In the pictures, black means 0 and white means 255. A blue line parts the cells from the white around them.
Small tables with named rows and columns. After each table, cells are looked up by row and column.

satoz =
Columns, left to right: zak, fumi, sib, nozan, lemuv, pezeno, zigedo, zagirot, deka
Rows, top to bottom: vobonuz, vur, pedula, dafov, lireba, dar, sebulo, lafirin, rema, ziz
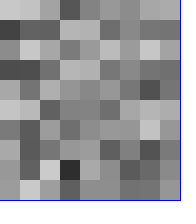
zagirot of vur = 118
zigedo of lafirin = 128
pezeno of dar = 111
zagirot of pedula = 198
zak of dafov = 77
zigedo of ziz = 114
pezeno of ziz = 142
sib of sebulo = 156
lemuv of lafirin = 156
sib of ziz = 158
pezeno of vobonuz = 152
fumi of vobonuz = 194
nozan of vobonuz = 86
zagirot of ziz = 116
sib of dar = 97
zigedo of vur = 137
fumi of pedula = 199
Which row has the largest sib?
rema

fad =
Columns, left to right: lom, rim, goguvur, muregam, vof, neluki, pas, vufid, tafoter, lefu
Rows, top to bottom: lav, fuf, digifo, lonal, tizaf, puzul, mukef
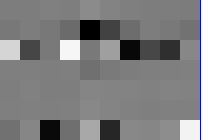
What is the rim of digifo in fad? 70
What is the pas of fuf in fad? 109
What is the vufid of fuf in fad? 125
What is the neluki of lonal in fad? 122
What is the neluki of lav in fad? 131
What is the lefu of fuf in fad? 114
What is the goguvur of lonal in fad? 126
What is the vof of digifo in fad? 121
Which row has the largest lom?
digifo

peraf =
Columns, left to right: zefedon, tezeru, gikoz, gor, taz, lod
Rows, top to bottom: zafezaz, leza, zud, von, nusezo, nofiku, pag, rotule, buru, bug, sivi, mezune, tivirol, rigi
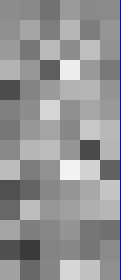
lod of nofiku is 153
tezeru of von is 150
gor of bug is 149
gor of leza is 182
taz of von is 153
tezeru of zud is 119
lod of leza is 149
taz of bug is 168
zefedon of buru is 188
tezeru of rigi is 104
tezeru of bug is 100
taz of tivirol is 118
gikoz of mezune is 135
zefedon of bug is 80

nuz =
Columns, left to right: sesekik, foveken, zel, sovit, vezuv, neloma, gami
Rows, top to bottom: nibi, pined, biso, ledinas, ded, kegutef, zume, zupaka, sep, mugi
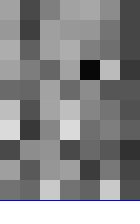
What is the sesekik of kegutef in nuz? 190
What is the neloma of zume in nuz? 126
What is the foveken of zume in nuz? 56
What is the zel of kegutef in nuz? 164
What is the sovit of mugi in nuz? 114
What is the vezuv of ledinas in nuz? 8
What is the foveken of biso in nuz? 96

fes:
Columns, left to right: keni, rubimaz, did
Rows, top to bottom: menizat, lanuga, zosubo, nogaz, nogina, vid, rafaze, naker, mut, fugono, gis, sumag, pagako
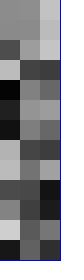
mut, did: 161
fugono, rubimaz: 72
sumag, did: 118
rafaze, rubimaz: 126
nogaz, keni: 188
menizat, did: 194

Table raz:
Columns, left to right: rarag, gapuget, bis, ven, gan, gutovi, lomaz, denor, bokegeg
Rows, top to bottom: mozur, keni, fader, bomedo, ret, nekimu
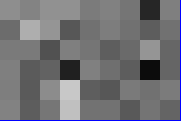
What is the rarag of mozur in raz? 142
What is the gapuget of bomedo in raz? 91
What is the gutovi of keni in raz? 125
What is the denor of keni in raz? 93
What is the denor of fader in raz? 149
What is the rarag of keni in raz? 108
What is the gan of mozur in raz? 123
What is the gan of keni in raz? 113
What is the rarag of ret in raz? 126
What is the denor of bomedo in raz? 12
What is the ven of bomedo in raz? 32
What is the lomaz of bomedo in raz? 93
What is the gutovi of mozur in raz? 129
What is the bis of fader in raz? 81
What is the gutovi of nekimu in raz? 114
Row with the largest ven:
ret

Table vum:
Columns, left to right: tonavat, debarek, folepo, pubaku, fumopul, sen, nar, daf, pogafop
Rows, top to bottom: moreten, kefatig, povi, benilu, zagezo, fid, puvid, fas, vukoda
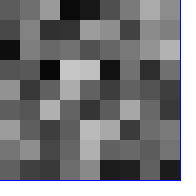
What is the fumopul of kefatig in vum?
156
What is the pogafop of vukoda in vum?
27
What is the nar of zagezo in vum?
97
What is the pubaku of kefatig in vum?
50
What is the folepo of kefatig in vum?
48
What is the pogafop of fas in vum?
115
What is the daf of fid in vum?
104
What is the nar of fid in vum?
167
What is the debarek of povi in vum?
126
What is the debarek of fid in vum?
85
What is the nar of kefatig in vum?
66
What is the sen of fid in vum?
92
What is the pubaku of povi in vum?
113
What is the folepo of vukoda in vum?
57
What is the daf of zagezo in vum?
83
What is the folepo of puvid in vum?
62

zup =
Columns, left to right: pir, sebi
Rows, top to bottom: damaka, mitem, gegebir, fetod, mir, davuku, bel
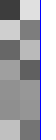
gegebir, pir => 103
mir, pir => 145
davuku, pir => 143
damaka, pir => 61
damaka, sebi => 224
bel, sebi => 116

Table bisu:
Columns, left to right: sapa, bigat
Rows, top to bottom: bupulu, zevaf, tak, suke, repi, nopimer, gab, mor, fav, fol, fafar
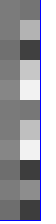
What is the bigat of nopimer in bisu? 119
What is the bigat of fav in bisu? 61
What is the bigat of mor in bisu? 242
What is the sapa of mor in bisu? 134
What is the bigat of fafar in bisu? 61
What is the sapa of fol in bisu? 124
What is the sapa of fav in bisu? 110
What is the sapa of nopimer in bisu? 122
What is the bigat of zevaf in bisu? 179
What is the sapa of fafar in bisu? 110
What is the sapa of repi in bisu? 134
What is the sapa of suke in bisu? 123
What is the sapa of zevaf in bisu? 123
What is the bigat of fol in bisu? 141
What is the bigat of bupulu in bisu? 116
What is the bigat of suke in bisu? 199

